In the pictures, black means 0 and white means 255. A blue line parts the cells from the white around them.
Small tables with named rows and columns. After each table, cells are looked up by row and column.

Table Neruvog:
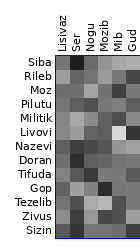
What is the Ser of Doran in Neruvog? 48
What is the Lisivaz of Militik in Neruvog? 133
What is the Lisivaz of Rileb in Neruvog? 157
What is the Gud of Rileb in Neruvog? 70
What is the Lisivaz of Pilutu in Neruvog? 118
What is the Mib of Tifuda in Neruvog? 122

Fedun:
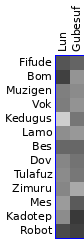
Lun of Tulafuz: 139
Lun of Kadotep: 140
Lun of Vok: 125
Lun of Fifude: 85
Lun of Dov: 134
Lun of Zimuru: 134
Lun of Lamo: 142
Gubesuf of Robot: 64
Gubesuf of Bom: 148
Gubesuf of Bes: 103

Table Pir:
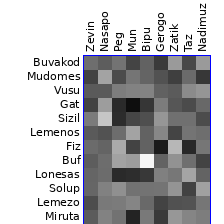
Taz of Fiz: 40
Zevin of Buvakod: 110
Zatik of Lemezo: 81
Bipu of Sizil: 79
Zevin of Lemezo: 77
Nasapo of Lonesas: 108
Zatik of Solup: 148
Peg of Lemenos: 109
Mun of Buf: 156

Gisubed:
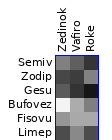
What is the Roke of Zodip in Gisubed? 130
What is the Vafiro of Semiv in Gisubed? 95
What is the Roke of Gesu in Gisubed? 22
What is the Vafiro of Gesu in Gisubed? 52
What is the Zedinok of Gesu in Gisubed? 91
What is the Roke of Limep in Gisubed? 76
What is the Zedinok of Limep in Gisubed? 76
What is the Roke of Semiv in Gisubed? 53
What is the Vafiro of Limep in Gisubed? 137

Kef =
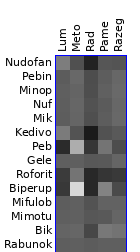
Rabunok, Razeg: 95
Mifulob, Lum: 93
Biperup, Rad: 40
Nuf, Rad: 82
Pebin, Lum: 92
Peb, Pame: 116
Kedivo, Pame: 82
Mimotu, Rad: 87
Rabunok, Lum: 94
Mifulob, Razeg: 98
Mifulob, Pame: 98
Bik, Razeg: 115
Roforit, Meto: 116
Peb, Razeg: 77
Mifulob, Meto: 96
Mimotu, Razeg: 101
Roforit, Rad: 40
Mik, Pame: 93
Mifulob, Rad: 83
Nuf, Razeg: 103
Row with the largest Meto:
Biperup

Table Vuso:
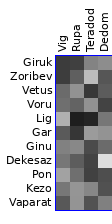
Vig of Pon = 162
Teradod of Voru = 146
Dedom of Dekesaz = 222
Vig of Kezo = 119
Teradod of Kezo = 135
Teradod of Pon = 65
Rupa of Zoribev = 95
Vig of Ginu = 129
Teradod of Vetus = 56

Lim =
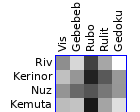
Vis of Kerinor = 192
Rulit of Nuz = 119
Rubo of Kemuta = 24
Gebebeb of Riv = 215
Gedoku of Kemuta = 223
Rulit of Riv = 166
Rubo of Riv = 65
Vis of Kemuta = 188
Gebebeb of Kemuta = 195
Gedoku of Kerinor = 152
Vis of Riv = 142
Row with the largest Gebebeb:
Riv

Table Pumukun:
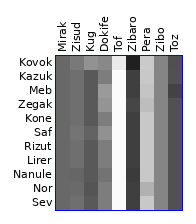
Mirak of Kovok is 104
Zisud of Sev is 111
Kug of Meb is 89
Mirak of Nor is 104
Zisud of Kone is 111
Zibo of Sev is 133
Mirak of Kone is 104
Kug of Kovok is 146

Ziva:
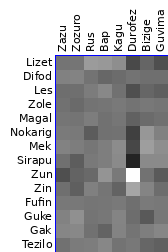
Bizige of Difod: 111
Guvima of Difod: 111
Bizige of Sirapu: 138
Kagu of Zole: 121
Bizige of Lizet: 101
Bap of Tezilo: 135
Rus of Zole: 115
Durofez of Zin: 165
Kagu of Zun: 121
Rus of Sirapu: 121
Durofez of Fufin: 111

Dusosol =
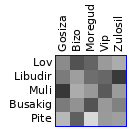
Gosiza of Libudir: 123
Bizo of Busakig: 146
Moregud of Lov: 100
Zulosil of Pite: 159
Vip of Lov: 154
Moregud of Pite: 217
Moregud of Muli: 153
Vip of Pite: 154
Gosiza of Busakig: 123
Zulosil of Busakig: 129
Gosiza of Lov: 139
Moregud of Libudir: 110
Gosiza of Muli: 55
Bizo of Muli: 172
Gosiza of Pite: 184
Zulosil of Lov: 172
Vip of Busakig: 153
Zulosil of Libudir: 57
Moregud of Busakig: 83
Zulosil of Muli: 155

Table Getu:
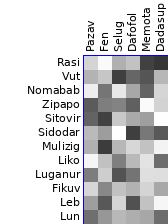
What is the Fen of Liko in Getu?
193
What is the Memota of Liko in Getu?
227
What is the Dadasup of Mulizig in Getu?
243
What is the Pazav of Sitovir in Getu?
99
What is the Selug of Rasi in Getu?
176
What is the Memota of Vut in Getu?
85

